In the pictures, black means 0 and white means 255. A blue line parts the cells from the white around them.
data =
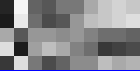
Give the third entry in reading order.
99
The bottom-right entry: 179
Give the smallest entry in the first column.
27
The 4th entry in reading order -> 87
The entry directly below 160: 120
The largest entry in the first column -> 222
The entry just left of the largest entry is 37
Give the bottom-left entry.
56
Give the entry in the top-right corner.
199
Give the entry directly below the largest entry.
233
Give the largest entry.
245
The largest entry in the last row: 222
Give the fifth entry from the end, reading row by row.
140

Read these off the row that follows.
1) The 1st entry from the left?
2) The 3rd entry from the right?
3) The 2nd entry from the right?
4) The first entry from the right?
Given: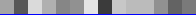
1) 164
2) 145
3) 99
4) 122

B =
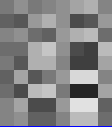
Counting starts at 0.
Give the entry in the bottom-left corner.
132
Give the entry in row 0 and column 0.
121
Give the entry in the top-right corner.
132
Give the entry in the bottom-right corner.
109
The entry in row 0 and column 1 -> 144
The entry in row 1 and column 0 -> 97
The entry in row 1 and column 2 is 153
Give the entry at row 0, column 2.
121

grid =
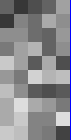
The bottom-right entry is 66
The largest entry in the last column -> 221
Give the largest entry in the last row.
201
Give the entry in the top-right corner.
161
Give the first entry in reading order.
99
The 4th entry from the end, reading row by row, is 190
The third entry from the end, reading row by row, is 131
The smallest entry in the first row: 55
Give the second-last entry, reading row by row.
121
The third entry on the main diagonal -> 109

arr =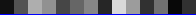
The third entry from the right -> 113
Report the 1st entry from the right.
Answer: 49
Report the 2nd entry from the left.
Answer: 82
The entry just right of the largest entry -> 156

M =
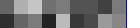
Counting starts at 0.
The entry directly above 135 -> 123
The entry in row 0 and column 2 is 197
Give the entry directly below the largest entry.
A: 123
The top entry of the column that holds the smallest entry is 112
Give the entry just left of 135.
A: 154

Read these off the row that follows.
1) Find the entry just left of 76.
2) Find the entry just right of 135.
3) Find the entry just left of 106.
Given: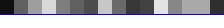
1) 96
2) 169
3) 199

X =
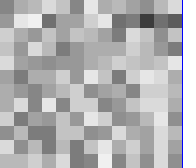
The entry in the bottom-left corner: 185
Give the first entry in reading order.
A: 134
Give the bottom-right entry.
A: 143
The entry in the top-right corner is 218
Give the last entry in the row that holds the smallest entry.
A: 92
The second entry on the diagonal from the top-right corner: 112
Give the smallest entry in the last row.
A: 124
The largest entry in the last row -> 240
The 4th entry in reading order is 218
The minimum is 60
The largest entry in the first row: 230
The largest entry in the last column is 230
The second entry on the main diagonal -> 230
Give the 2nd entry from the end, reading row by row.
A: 218
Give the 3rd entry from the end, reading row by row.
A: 143
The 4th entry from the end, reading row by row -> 195
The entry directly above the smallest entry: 143

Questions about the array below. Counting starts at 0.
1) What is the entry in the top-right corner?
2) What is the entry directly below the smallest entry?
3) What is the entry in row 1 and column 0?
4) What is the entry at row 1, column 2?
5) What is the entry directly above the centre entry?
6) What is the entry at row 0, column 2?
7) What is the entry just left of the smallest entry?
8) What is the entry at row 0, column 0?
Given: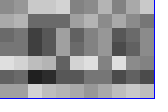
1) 201
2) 211
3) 169
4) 106
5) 97
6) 201
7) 106
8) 139
